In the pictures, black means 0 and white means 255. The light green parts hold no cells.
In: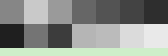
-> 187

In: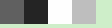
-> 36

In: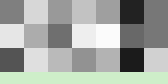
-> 179

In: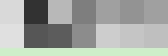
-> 205

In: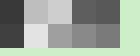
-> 159

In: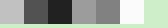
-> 156
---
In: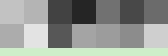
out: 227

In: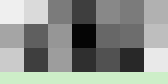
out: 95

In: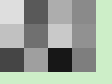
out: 112

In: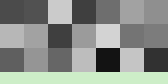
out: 162

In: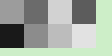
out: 140

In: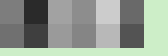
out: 63
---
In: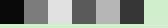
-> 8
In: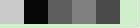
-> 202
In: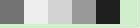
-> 114
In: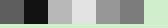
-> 95
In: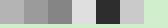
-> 179
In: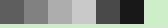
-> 94
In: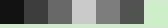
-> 18
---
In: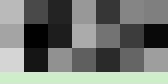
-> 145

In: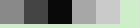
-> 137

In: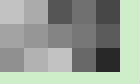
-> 144

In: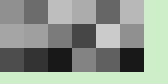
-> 51

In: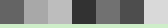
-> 189

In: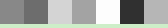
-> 212
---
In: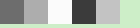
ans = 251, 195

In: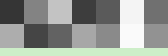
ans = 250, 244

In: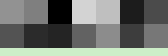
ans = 211, 191

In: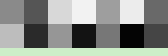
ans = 242, 236

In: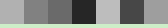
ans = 189, 177

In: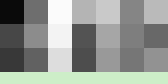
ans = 251, 243
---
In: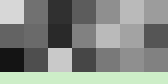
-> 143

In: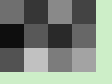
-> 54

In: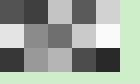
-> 196

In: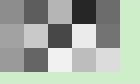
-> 181

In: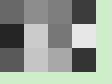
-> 141

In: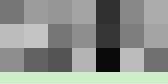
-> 48
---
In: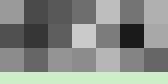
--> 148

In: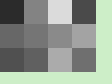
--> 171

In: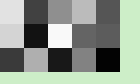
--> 24

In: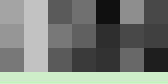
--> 89

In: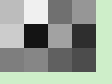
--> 96

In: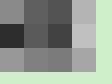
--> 123

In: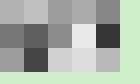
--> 208

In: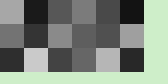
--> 67
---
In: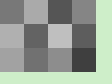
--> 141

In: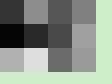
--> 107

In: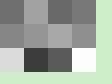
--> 90

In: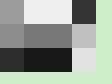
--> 23

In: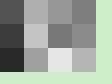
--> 230

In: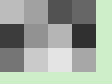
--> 228

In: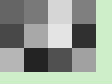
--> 80

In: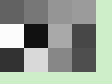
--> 135

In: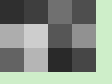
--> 41
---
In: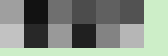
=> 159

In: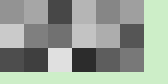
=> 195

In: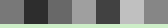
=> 134

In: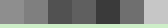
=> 127

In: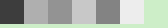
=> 175

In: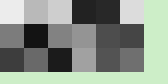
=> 206
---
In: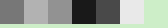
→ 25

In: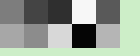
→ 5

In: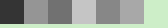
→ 52

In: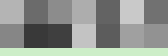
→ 57

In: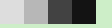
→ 19

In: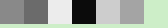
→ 11
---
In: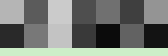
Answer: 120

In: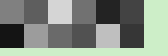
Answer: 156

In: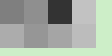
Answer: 150

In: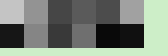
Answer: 133

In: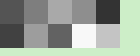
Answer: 157

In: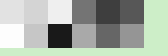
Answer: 198

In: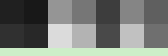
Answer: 40

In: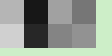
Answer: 39

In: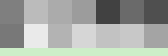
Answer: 234

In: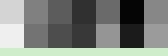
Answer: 114
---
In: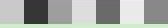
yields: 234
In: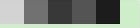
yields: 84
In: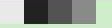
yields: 83
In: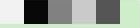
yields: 202
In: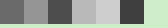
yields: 206
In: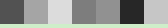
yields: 39
